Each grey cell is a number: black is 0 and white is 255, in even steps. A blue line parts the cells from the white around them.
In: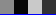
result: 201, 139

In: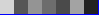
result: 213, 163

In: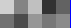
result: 208, 192

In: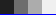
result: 240, 172

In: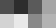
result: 233, 211

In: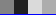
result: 218, 173

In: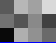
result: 217, 183

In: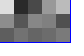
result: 222, 187

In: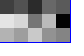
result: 228, 215
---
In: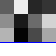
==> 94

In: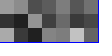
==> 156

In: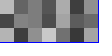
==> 187

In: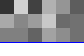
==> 51

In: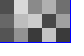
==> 78

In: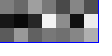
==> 126

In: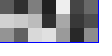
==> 91

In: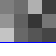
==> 126

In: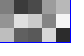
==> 126
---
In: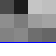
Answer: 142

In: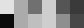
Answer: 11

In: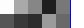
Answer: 86

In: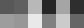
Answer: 157

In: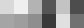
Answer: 165

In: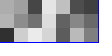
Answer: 180

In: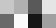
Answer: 105

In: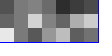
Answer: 100

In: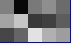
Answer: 164

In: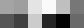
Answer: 86
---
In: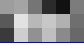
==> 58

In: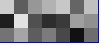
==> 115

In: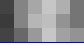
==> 67

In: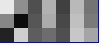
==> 34

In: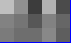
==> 123

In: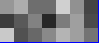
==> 201
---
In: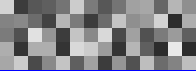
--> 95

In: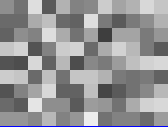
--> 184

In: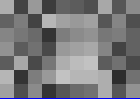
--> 73

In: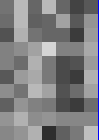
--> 108

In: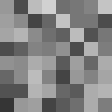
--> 165
